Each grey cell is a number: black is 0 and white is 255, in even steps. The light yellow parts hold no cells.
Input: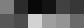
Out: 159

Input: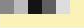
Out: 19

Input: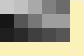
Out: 63

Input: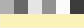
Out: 146

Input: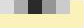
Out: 42

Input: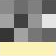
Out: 162

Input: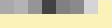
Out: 128

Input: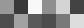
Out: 77

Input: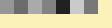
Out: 33
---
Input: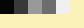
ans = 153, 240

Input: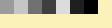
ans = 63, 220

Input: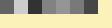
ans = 130, 204

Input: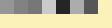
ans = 202, 202

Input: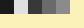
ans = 56, 224

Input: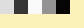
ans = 250, 250

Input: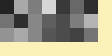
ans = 95, 214

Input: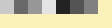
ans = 228, 228

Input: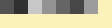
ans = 147, 199

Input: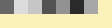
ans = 82, 220
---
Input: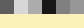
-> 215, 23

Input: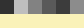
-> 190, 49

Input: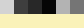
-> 211, 5

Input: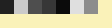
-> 223, 11

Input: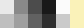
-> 251, 25

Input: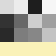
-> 246, 30

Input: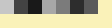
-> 198, 25

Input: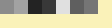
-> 224, 35

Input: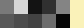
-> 214, 7
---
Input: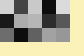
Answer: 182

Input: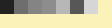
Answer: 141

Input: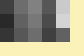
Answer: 120

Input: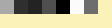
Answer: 79

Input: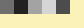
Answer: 163

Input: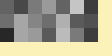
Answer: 110

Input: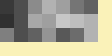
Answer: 159

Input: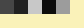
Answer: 200

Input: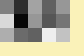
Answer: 151

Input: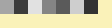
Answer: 132
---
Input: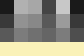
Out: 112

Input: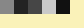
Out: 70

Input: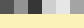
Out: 54

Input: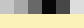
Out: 104

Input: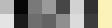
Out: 110

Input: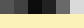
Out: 12
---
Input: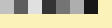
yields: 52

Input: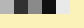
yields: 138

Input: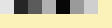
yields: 176

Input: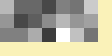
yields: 140

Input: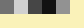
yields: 70

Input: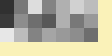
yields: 88

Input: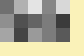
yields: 100
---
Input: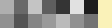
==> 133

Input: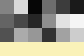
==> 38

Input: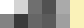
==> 102

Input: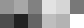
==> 100

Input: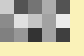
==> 196

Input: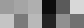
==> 185
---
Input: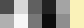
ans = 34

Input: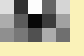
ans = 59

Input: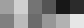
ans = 23

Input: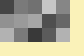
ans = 79

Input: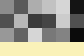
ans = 204

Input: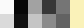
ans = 55

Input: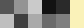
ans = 18

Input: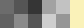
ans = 162
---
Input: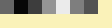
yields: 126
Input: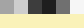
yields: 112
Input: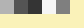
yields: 245
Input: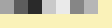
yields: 134
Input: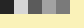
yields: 162
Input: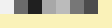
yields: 119
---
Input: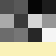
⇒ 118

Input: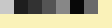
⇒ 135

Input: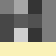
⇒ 207

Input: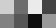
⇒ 86

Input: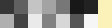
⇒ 215

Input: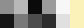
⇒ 76

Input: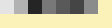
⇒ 89
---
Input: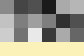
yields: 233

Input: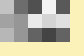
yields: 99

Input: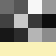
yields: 181

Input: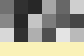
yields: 175

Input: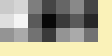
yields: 114

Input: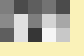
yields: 54
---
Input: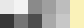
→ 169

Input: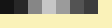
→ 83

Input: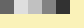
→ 130

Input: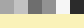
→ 246

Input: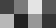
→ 152

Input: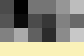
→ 139
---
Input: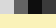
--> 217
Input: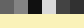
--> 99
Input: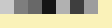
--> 201
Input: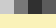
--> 204
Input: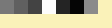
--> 120
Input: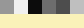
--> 151
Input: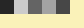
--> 38
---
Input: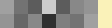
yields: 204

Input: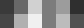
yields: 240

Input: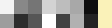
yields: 254

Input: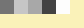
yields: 253

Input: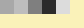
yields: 220

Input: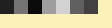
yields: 210
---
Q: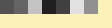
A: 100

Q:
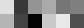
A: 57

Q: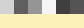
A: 95

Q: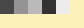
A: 148

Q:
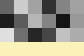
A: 204

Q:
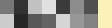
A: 50

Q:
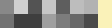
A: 207

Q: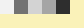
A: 114
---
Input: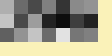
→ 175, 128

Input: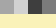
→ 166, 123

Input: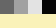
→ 102, 6

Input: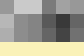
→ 152, 113

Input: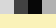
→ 216, 177

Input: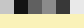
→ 198, 233

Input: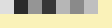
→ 222, 191

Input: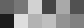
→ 99, 129
